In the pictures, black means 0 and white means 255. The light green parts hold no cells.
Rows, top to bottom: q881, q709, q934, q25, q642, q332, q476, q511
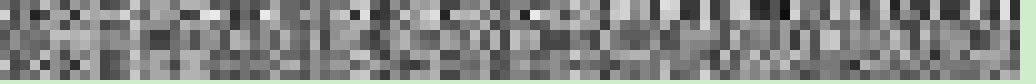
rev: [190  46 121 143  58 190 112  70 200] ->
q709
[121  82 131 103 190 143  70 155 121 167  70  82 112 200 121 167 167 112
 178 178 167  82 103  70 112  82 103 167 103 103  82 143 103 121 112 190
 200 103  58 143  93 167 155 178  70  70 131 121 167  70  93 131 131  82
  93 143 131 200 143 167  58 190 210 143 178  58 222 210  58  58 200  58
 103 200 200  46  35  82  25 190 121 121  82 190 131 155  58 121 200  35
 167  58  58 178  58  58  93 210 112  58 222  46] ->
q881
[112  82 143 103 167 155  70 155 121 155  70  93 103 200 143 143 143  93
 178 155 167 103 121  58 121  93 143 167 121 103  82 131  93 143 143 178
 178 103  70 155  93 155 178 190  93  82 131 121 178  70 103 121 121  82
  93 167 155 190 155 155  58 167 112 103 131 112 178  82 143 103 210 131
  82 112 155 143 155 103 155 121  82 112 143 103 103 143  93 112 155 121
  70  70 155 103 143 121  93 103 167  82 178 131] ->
q934

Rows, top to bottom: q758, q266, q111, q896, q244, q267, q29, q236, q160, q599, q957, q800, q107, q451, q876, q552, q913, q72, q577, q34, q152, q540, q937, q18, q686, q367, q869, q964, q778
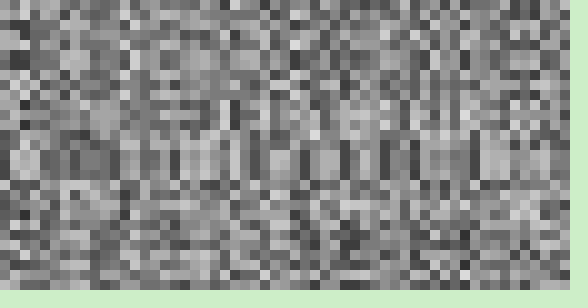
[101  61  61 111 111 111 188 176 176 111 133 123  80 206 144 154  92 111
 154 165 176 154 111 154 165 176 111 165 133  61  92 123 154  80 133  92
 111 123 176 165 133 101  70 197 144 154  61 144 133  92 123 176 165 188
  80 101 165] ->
q29

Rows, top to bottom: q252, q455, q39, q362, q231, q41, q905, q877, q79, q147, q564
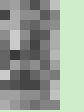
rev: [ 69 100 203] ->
q877
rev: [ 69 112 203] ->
q231
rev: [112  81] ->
q41
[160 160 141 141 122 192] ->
q147
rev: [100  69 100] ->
q877

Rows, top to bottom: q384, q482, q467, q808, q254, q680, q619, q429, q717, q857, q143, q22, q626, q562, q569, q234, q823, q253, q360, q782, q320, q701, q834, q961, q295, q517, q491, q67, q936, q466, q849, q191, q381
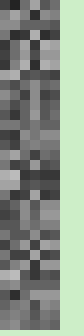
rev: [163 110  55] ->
q254
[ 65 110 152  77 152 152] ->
q680

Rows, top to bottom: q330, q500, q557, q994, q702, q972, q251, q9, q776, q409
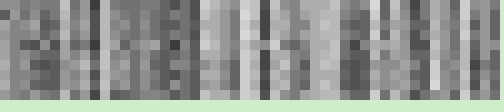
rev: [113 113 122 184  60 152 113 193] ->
q330
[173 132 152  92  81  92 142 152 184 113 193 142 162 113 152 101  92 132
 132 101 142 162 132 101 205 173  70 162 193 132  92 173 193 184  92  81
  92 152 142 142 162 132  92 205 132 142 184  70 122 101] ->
q251
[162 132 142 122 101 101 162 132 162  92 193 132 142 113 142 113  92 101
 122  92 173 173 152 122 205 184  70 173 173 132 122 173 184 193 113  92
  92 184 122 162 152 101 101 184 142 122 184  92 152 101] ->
q972
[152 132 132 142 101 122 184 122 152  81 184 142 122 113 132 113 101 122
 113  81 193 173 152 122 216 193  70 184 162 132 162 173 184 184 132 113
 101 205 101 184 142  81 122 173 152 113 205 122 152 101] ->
q994
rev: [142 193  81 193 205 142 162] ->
q330
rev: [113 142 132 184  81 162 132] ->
q557
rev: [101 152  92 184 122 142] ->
q972

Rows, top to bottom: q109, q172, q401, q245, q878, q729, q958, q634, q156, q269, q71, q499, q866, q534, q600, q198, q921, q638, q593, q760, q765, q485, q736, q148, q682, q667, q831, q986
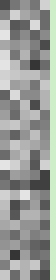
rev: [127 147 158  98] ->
q638
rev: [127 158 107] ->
q148

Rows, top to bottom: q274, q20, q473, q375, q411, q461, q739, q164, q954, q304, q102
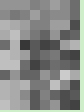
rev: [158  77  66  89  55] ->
q411
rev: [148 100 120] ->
q375
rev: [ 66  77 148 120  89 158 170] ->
q102
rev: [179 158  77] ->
q411
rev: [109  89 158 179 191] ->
q461
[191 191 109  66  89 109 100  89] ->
q739

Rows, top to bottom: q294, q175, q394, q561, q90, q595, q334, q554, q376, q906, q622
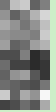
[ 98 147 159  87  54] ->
q554
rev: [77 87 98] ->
q376
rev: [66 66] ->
q334
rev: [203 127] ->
q561
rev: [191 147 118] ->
q394
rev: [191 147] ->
q394

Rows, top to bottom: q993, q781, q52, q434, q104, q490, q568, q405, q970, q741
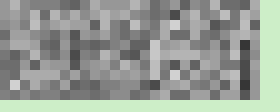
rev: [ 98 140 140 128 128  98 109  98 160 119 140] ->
q970
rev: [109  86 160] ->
q52
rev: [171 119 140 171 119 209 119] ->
q405
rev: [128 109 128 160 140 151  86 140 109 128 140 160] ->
q434
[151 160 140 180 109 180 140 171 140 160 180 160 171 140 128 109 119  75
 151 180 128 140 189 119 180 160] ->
q781
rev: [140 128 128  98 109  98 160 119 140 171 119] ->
q970
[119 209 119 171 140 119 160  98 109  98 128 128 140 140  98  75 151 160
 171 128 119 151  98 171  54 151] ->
q970

